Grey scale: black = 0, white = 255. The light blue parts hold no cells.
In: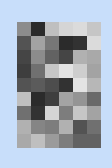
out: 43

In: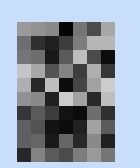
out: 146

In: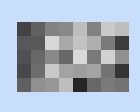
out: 96

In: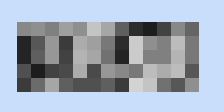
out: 143

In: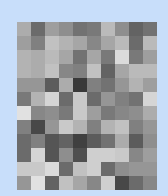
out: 107

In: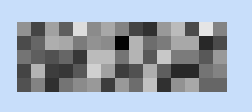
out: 68

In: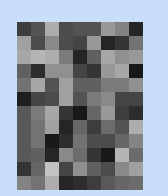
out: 83

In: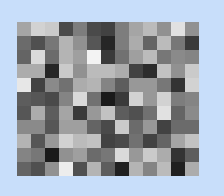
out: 210
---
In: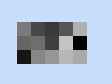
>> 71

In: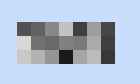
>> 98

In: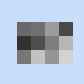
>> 112

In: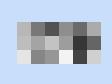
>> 120

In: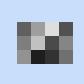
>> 158

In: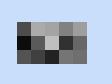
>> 171

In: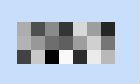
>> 79

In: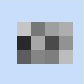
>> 119
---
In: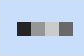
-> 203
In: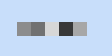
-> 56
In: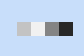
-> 132
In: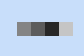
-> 39
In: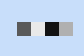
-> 18
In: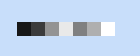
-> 175
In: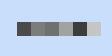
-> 61
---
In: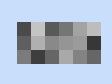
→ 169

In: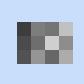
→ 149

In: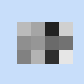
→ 179

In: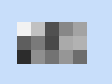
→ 115

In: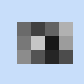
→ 83

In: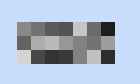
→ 129

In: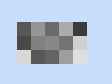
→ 99
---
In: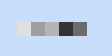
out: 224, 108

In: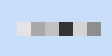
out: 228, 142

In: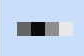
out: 100, 232

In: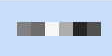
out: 129, 81

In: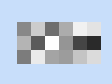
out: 136, 219

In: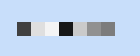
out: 64, 124
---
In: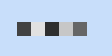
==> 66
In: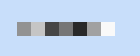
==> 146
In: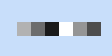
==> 178
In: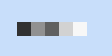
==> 49
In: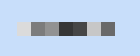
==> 219
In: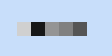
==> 208
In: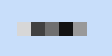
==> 215
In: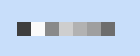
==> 62
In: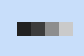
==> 33
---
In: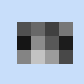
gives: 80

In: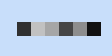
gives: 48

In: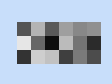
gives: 84

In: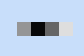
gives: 149

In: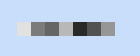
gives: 225

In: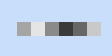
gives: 165

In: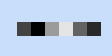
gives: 67
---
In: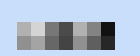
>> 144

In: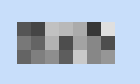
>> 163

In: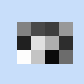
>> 224

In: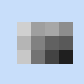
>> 129

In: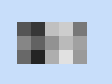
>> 146

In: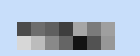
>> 19

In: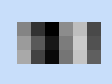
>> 124

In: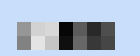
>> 103

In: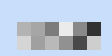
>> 145
